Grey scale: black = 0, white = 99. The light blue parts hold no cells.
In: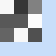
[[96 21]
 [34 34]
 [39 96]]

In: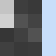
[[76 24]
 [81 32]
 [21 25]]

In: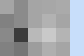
[[64 54]
 [50 54]
 [53 23]]

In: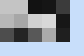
[[76 76]
 [71 65]
 [30 14]]

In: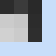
[[17 23]
 [79 77]
 [81 79]]

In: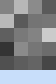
[[51 71]
 [72 35]
 [37 47]]
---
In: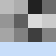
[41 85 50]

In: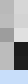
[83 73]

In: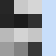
[83 11 72]

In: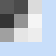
[85 57 62]

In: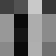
[21 67  8 53]

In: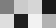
[10 94]
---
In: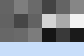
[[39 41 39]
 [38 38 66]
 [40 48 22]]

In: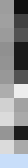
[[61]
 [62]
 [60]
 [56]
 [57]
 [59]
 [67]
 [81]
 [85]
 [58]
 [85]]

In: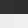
[[19]
 [92]]

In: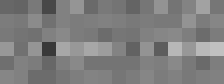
[[40 47 50 41 45 46 45 63]
 [48 54 50 49 49 48 47 48]
 [47 44 53 47 46 50 53 42]
 [59 58 65 65 51 57 71 72]
 [43 48 49 45 45 50 53 41]
 [52 42 46 51 46 52 50 49]]

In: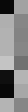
[[ 3]
 [68]
 [69]
 [69]
 [76]
 [ 6]
 [ 3]
 [70]]

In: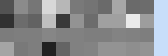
[[32 46 71 45 65 42]
 [19 38 22 42 62 61]
 [48 49 50 49 51 49]
 [64 49 39 51 57 57]]

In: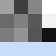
[[62 52]
 [41 34]
 [48 33]]
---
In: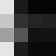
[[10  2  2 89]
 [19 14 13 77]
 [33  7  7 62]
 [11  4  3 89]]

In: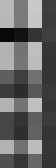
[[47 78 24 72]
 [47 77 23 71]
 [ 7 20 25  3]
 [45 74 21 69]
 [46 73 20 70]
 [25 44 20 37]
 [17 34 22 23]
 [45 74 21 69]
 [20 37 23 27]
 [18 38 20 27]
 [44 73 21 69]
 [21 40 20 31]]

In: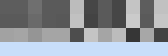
[[36 43 35 35 73 27 35 27 76 36 75 36]
 [35 41 35 34 75 26 35 27 79 35 77 35]
 [64 58 64 64 30 76 64 73 21 65 26 63]]

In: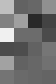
[[38 40 56 74]
 [62 16 26 50]
 [42 42 29 93]
 [30 38 46 29]
 [38 40 44 63]
 [41 40 39 45]]

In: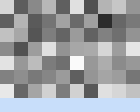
[[36 53 71 37 87 31 70 77 58 83]
 [70 35 45 63 41 62 17 40 47 37]
 [65 33 49 39 60 38 50 43 57 75]
 [32 61 87 57 65 66 83 61 89 54]
 [59 73 48 43 97 59 67 54 59 88]
 [55 47 52 60 37 58 64 61 46 50]
 [40 64 81 48 81 34 87 83 75 90]]

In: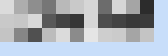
[[67 55 46 72 78 83 42 83 64 17 85]
 [77 84 34 26 21 83 30 26 22 23 78]
 [52 31 73 85 54 89 80 79 64 76 76]]

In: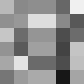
[[53 55 55 40 93 72]
 [59 86 86 53 34 56]
 [42 58 58 30 42 77]
 [35 62 62 26 76 57]
 [88 41 41 30 74 65]
 [60 66 66  9 64 46]]

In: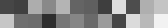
[[25 67 53 70 39 37 24 86 30 68 76 27]
 [43 42 18 46 52 41 60 27 85 72 94 77]]
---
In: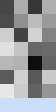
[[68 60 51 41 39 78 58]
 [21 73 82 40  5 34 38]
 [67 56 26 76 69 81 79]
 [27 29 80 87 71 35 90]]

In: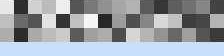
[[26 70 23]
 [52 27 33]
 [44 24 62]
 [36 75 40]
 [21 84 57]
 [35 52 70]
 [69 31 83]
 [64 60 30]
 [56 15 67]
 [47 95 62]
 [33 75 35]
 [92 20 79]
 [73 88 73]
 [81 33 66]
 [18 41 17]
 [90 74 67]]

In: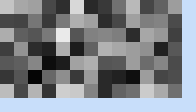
[[61 29 25 34 29 30 43]
 [38 51 59 13 52 27 66]
 [27 49 65 56 42 61 79]
 [72 62 17 61 61  6 43]
 [44 28 49 65 34 13 38]
 [22 17 52 69 33 16 16]
 [16 62 50 38 68 60 51]
 [84 68 33 11 63 22 78]
 [18 47 91 68 11 55 80]
 [28 22 47 13  5 40 20]
 [62 46 33 17 52  2 70]
 [65 26 37 57 37 33 28]
 [76 27 67 24 34 21 73]]

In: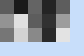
[[36 61 88]
 [14 19 16]
 [39 36 53]
 [10 87 82]
 [36 57 46]]

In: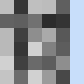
[[37 20 34 36 55 28]
 [73 17 66 50 36 60]
 [74 44 55 81 41 81]
 [21 37 25 21 25 42]
 [74 38 72 72 81 76]]

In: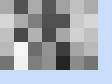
[[66 83 75 72 45]
 [75 78 81 64 54]
 [63 31 65 24 14]
 [34 31 29 57 56]
 [66 49 69 42 49]
 [32 66 28 95 93]
 [66 83 75 72 45]]

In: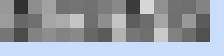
[[51 35 31]
 [43 59 42]
 [44 43 50]
 [56 64 78]
 [83 42 43]
 [23 36 46]
 [53 76 69]
 [48 55 35]
 [44 43 40]
 [45 76 53]
 [44 66 51]
 [63 64 55]
 [55 43 51]
 [19 40 29]
 [59 60 46]]

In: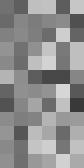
[[77 31 39 74 74 52 34 22 60 68 75 66]
 [36 54 80 47 46 28 83 75 59 41 46 81]
 [75 52 42 76 82 28 57 41 70 65 80 64]
 [74 48 49 56 74 36 54 64 51 73 76 59]
 [37 52 53 44 42 55 56 52 49 33 44 43]
 [44 41 50 57 53 70 39 32 54 58 53 56]]
